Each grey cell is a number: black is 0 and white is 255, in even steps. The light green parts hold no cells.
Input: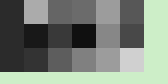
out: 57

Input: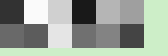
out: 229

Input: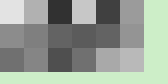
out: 99

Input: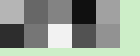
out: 242

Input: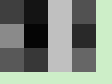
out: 192

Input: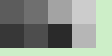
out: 42

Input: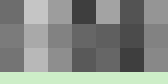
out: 130

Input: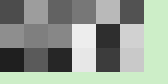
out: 135
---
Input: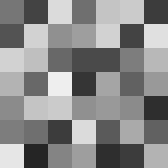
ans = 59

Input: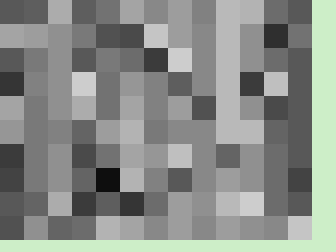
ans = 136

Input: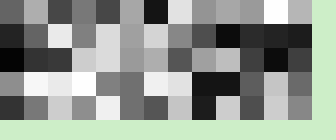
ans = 205

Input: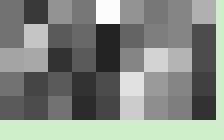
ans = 126

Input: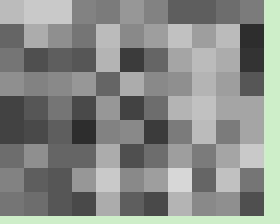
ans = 143
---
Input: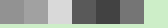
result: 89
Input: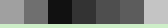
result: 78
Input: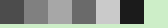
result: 106
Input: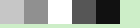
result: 255
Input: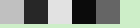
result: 226
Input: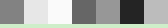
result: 151
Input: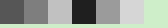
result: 31
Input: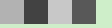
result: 66
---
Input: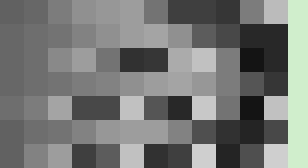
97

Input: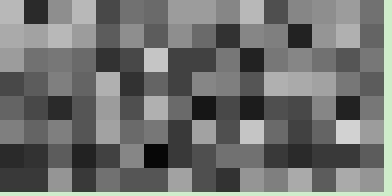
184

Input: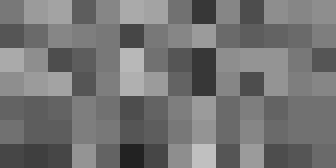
120

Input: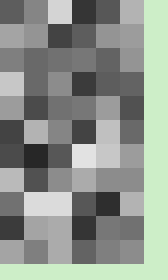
93

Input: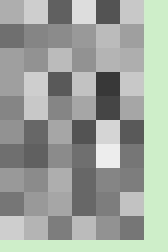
174

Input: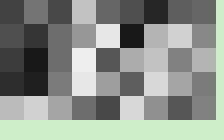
66

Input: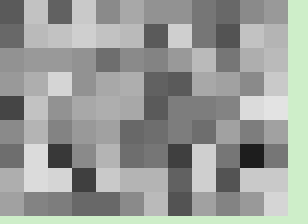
90

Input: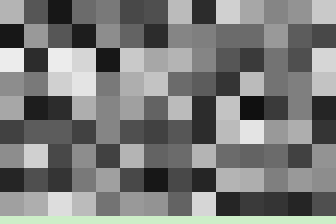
180
